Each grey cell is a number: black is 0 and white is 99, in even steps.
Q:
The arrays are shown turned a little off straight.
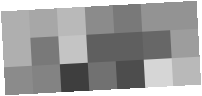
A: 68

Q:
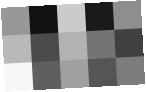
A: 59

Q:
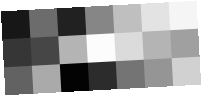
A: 9

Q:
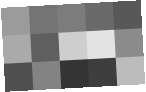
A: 60

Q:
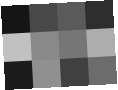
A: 8

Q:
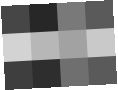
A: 27

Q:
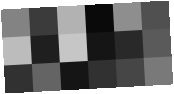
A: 51

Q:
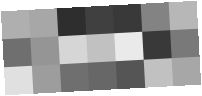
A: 68

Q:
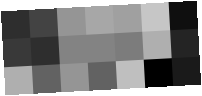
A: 18

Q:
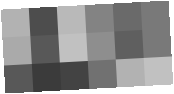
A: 69
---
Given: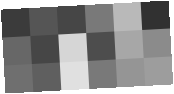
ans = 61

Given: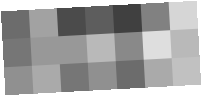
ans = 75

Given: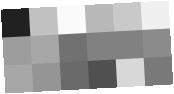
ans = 47

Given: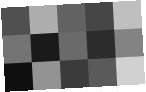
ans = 81

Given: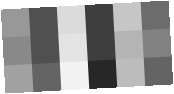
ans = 39

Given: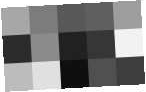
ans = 24

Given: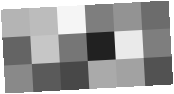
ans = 32

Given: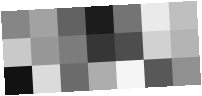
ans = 56

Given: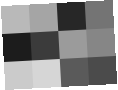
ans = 29
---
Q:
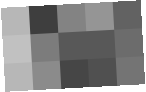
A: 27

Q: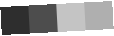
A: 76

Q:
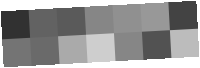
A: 66

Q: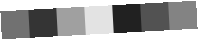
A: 62

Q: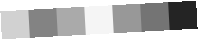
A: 66

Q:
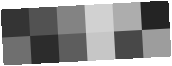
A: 36

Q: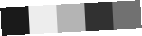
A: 70

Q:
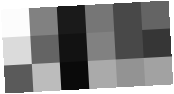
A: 4
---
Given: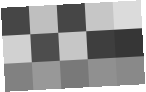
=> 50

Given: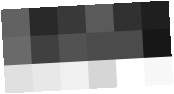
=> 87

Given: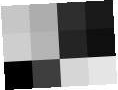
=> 0

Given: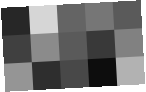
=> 58

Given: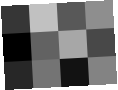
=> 15

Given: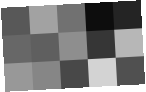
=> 59

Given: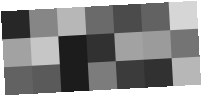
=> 38

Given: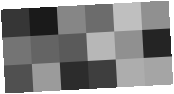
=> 31
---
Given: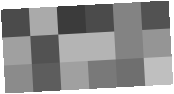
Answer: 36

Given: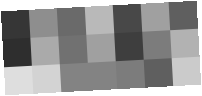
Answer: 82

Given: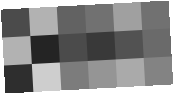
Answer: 80

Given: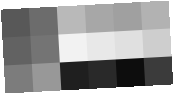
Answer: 59

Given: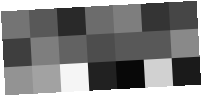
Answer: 63

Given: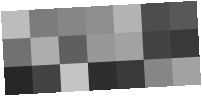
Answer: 26

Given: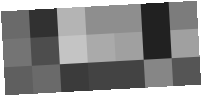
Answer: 41
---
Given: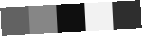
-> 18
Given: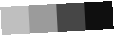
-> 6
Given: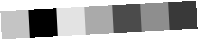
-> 22
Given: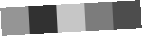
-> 30
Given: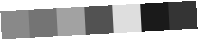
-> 20
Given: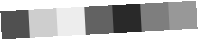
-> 59
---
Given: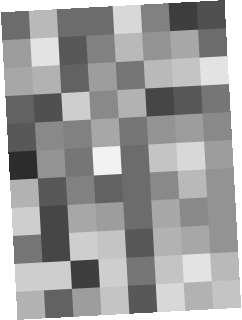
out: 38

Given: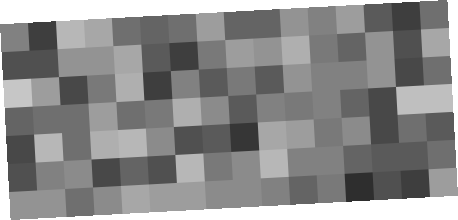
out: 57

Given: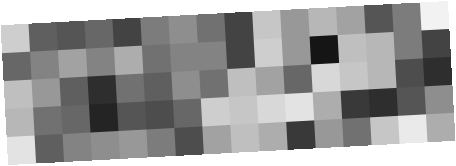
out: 37

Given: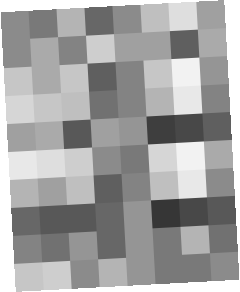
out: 80

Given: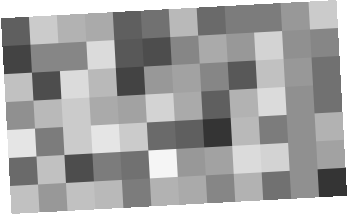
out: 59

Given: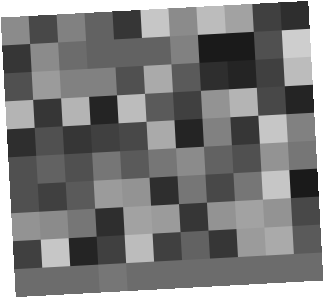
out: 42

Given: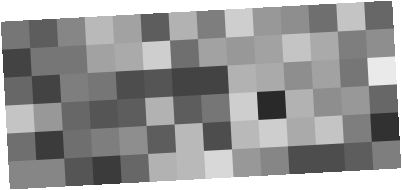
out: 52
